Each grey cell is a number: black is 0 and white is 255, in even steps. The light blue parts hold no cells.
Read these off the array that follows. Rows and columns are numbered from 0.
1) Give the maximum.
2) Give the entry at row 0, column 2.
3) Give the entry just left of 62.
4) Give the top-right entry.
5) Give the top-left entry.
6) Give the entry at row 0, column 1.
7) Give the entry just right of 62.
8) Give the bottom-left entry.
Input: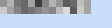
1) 217
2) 117
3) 163
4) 163
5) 148
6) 178
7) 132
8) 202

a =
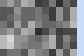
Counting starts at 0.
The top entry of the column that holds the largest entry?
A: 157
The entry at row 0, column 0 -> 131
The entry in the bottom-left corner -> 87
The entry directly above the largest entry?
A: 157
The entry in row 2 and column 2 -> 131
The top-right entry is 72
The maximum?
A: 214
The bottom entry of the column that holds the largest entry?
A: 117
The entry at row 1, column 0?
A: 87
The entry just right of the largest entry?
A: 145
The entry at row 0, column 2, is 117
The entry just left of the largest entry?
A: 185
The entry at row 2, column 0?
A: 87
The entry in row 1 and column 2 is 145
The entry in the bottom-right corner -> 173

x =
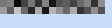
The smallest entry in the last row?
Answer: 23
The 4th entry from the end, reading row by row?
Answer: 51
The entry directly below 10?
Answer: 194
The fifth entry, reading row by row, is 118
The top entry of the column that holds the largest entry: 10
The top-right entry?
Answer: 143
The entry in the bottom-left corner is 156
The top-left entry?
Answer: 118

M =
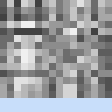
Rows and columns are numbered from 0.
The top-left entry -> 93
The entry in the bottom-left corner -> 167
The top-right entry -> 167
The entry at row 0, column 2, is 65
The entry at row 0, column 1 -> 197
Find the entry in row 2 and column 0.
65
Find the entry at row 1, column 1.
140
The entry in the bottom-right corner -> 93
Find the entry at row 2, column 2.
65
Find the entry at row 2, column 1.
140
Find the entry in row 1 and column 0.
81

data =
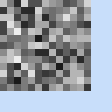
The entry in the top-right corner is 211
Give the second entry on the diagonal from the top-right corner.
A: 95
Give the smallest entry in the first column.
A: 56
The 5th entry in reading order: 80
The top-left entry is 197
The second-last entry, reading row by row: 166
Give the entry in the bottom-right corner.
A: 56
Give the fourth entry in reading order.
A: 211
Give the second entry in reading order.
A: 123
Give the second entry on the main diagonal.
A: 166
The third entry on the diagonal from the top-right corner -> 154
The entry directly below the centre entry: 42
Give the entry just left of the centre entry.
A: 211
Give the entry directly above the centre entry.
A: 95
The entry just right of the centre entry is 80
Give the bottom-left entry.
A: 95
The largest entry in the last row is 181

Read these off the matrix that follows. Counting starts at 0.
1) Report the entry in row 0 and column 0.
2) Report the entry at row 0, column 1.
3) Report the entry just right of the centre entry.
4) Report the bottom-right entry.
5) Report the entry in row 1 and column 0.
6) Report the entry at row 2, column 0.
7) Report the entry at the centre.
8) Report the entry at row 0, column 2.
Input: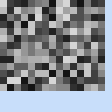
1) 214
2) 64
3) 79
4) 121
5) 186
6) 34
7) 162
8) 48

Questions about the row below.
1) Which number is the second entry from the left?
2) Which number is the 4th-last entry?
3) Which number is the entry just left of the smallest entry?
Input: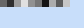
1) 47
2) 20
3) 117
